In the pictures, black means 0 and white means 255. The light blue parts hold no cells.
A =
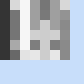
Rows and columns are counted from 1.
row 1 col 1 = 52
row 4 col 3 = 246
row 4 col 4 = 208
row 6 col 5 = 205
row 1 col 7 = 216
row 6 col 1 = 52
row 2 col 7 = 147
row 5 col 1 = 52
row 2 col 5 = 121
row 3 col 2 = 117
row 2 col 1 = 52
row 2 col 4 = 159

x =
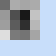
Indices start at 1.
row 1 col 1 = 108
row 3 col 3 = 47
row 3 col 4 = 183
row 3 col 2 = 92
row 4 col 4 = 165

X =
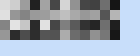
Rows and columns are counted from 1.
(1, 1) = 219
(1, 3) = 157
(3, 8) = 90
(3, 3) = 198
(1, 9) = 70
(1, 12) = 21
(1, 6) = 71
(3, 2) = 227
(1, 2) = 206
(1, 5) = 163
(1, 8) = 146
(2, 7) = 191
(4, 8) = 108

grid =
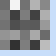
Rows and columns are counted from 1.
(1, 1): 109
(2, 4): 65
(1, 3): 114
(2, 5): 175
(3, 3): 92
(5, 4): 59
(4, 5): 107
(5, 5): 188

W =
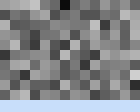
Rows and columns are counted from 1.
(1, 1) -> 158
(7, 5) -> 154
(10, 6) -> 133
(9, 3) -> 135
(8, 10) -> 90
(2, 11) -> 117
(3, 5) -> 107
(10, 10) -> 70
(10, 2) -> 160
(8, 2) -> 103
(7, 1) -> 112
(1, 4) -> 194
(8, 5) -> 149
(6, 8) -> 112
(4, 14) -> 178
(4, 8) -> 81
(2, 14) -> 165
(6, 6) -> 75
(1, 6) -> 104
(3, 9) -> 119
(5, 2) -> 182
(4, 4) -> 68
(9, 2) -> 83
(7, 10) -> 161
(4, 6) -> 118
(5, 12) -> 133
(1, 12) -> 119
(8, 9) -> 128
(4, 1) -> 148
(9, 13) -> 129
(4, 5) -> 116
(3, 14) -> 172
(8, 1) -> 118
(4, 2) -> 137

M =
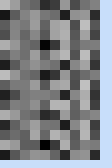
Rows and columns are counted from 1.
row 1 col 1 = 186
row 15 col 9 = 129
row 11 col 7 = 179
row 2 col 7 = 30
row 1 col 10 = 129
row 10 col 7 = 35
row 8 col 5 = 26
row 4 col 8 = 87
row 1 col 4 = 101
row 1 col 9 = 114
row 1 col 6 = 60
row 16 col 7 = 40
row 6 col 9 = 188
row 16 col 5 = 142
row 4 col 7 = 176
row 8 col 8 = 82
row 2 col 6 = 109
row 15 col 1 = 169
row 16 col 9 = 147
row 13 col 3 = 129
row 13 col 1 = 38
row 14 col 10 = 78
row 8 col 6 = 53
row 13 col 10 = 61
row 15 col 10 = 123
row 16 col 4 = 147
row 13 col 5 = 118
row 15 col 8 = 94
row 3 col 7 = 172
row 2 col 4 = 152
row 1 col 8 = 75
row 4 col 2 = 133
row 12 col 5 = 41
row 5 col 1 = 174
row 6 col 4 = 157
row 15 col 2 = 153
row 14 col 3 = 96
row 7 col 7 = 35

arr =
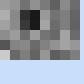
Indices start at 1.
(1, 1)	157
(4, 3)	110
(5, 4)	107
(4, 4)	156
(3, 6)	108
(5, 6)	146
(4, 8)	107
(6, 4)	99
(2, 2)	137
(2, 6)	115
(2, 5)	153
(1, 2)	148
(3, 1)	161
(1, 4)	145
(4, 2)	156

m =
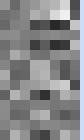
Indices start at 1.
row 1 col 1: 150
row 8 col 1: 170
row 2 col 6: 216
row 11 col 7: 123
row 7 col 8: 116
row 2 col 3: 136
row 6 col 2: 170
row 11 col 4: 128
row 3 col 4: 70
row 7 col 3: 104
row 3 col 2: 128
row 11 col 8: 120
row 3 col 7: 61
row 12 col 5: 179
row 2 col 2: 119
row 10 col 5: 48
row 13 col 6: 135
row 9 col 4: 156
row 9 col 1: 146
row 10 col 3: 154
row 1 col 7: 212
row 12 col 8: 103
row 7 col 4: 174
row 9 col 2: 113
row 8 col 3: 101
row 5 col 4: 61
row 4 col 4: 123
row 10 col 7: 176
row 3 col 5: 81
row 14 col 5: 66

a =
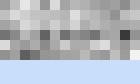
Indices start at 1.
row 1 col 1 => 158
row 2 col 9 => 191
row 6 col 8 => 164
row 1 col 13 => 141
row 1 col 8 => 183
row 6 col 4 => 118
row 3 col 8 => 210
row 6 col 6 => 152
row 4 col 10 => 116
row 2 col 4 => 194
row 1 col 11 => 155
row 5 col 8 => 172
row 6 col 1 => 146
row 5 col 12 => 173
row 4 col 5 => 99
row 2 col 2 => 217
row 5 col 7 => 202
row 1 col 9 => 177
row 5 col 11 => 220
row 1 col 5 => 150
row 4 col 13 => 57
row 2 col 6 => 189
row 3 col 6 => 206
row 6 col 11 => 154
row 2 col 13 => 188

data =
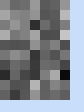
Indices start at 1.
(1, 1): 137
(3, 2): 149
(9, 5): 96
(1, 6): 97
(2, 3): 129
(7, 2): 106
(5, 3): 84
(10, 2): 59
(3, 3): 128
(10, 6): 107
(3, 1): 124
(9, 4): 180
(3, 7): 125
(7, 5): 107
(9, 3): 83
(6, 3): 126
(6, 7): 118
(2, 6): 90
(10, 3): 87
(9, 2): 81
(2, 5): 85
